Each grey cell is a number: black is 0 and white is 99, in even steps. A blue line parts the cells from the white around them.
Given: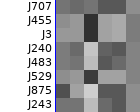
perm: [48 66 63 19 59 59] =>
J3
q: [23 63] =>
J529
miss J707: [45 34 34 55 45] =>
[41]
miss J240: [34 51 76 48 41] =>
[38]

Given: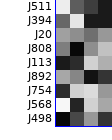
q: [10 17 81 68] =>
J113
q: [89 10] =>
J394
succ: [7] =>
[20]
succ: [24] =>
[10]

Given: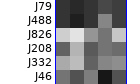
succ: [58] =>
[45]
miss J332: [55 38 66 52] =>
[73]
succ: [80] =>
[88]
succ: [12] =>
[20]
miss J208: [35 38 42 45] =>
[70]
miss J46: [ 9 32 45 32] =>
[49]
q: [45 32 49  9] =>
J46

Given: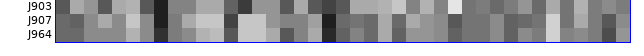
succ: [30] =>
[58]
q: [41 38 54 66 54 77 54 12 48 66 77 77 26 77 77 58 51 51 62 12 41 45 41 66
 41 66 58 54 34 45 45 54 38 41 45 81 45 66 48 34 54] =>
J907
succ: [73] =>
[34]
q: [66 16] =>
J964
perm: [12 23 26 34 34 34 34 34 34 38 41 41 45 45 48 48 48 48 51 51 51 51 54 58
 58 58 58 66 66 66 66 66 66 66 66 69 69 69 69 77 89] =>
J903
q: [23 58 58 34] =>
J903
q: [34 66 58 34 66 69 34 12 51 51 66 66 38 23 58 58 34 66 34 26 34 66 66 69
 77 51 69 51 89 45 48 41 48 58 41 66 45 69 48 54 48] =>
J903

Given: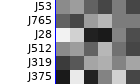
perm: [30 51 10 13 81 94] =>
J28
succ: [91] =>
[13]

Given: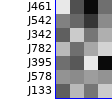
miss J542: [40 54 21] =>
[50]
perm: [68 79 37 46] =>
J342
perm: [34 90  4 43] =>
J395
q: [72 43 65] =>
J782

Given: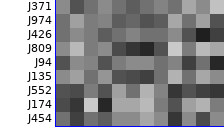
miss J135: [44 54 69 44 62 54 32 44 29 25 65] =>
[58]
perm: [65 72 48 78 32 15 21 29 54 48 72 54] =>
J809
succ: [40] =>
[32]
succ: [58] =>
[32]

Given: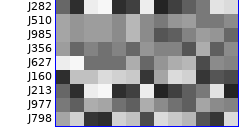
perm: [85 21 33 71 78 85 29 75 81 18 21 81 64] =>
J798
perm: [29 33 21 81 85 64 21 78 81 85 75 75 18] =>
J160
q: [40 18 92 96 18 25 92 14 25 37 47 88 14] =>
J213

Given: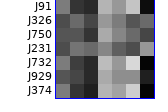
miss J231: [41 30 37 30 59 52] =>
[45]
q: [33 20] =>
J750
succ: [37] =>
[30]

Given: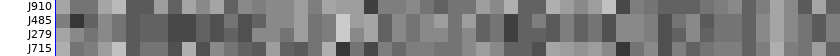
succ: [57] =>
[61]
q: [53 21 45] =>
J715
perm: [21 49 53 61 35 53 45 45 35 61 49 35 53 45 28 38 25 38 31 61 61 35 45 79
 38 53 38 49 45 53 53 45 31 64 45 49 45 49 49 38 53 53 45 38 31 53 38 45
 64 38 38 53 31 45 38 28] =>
J485
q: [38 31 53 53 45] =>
J279
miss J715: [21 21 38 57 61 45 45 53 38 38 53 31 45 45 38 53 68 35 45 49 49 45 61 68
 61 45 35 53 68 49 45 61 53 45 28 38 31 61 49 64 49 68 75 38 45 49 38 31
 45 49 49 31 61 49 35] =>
[41]

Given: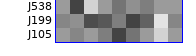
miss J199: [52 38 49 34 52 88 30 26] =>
[56]
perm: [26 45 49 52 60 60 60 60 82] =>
J105
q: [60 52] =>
J105
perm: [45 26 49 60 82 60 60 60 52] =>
J105
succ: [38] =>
[88]

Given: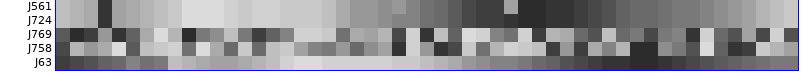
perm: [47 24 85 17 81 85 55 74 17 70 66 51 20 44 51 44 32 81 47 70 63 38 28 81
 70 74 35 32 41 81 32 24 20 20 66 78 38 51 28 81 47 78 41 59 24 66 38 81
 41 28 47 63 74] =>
J63
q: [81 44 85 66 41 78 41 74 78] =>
J758
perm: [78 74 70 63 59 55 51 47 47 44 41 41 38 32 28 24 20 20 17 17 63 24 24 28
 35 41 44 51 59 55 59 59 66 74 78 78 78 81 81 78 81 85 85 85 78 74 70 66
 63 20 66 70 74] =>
J561
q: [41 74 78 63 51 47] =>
J758
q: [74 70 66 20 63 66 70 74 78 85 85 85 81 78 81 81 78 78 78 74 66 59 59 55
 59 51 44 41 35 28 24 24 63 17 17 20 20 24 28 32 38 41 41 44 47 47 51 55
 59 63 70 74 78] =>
J561

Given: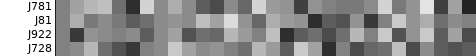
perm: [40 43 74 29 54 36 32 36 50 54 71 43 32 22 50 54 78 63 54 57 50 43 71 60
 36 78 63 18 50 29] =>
J728
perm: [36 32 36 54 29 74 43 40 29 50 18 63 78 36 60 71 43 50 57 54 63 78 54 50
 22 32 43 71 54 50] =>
J728

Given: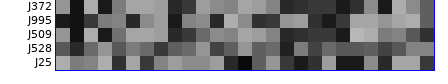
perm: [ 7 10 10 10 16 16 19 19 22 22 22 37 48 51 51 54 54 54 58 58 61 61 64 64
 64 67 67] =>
J995
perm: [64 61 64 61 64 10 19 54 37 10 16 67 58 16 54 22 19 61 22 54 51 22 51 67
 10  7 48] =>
J372
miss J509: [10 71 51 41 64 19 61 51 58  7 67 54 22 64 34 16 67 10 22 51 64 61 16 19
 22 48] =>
[44]
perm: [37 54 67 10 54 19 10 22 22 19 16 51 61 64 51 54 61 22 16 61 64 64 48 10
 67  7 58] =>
J372
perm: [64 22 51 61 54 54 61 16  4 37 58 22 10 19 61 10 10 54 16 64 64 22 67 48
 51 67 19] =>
J25
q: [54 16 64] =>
J25

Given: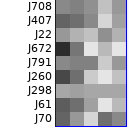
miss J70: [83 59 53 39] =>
[43]
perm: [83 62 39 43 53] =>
J407

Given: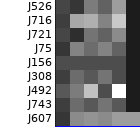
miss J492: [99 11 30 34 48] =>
[75]
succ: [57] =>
[54]

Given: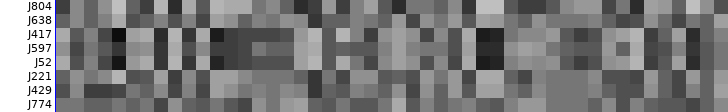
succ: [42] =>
[27]
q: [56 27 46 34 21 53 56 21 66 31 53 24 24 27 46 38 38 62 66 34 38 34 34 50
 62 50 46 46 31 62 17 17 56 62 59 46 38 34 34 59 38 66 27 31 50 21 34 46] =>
J597

